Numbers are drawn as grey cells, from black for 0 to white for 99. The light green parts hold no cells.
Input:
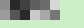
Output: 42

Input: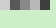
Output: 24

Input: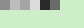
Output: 16

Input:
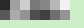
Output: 52

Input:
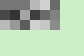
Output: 81

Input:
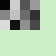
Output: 52
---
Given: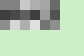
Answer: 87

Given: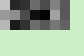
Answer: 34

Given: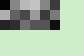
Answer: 33

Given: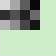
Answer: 55

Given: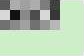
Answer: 44

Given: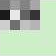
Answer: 43

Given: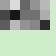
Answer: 57

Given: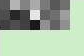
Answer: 56

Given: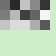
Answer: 85
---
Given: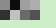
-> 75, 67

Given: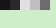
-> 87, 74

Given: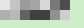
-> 89, 84

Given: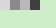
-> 84, 72

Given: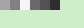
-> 95, 64

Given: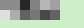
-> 86, 71
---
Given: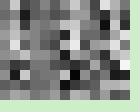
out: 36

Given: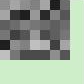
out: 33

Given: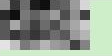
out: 51

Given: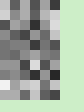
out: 27

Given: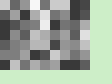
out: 36

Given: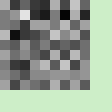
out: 35

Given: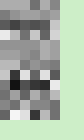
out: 44
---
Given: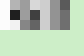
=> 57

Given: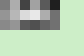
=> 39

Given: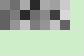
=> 75

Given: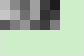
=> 24

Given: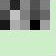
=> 1

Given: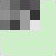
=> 61

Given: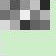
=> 38

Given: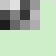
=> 55
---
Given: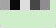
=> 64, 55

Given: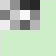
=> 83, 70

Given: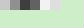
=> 78, 86

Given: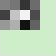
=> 50, 38

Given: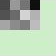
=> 28, 73

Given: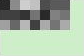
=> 16, 66

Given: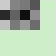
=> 79, 42

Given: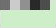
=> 43, 30
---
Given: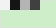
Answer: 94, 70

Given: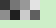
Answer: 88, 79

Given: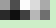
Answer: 98, 85

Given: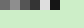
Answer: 86, 55

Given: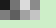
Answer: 85, 76

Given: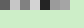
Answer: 82, 77

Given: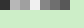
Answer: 93, 71
